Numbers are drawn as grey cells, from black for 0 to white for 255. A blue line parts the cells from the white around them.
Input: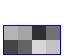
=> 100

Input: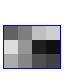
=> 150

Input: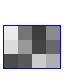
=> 153

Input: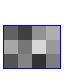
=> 118

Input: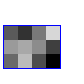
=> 168

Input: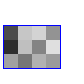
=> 191
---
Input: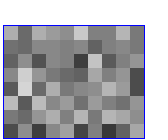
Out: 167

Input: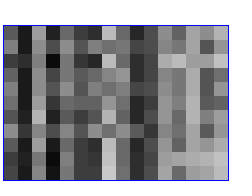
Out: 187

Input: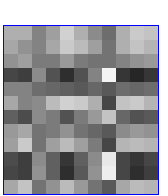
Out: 181

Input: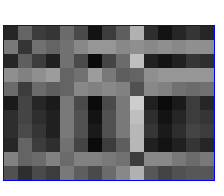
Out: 87

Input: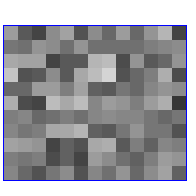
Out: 97

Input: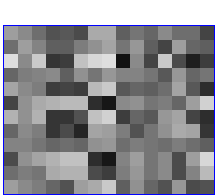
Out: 82
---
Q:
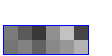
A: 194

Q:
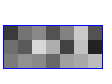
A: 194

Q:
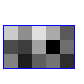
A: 1

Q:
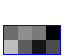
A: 122

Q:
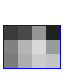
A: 216

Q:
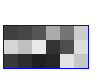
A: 78

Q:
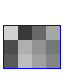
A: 147

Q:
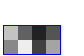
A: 34

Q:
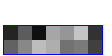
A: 196

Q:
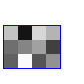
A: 161
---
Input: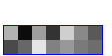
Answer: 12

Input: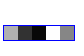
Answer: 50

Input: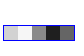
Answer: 246

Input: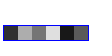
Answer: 173

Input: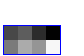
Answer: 93

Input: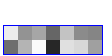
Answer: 147

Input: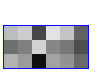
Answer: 204
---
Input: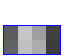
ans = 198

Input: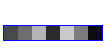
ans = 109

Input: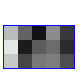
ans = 99

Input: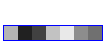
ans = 33

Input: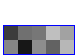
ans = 112

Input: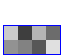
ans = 62

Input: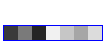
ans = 122

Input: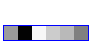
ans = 3

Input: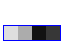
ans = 172
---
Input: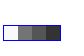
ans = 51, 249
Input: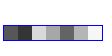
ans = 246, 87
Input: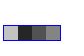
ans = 132, 194
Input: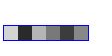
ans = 136, 211
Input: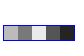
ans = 36, 187
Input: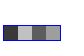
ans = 158, 57
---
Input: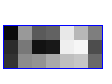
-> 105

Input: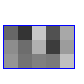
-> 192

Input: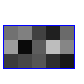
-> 24

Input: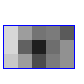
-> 145

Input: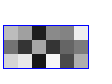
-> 174

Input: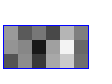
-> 111

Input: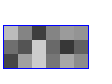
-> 140

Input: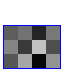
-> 147
